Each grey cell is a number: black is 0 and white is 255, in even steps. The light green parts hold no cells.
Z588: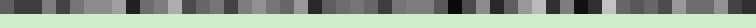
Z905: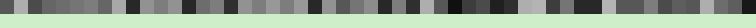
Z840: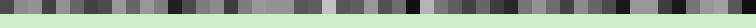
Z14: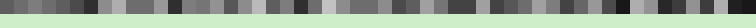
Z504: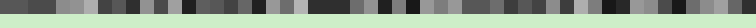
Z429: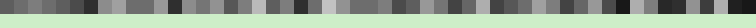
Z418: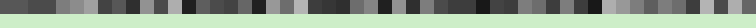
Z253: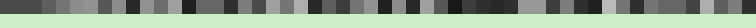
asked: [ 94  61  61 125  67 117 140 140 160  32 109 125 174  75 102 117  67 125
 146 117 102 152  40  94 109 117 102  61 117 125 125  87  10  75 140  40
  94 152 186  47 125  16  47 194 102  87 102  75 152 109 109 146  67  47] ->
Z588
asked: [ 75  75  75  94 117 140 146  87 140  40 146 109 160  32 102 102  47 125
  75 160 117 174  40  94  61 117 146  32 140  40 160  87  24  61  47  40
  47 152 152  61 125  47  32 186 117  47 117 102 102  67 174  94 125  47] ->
Z253
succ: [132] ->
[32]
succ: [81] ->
[109]
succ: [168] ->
[40]
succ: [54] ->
[47]

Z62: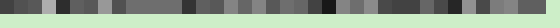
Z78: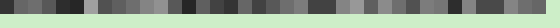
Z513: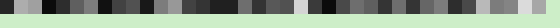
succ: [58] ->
[11]
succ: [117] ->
[45]

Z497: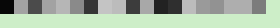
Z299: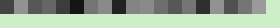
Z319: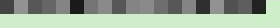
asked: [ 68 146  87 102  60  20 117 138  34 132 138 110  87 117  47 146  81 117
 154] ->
Z299
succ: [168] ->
[34]
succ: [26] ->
[117]

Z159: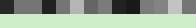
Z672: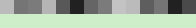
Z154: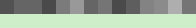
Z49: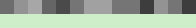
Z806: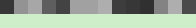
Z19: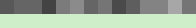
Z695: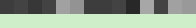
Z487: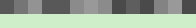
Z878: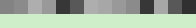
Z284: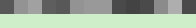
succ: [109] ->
[147]
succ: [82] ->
[101]

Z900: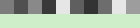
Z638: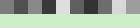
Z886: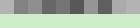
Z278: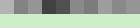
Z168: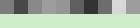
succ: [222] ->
[95]
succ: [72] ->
[137]
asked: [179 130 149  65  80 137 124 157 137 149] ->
Z278
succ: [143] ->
[103]

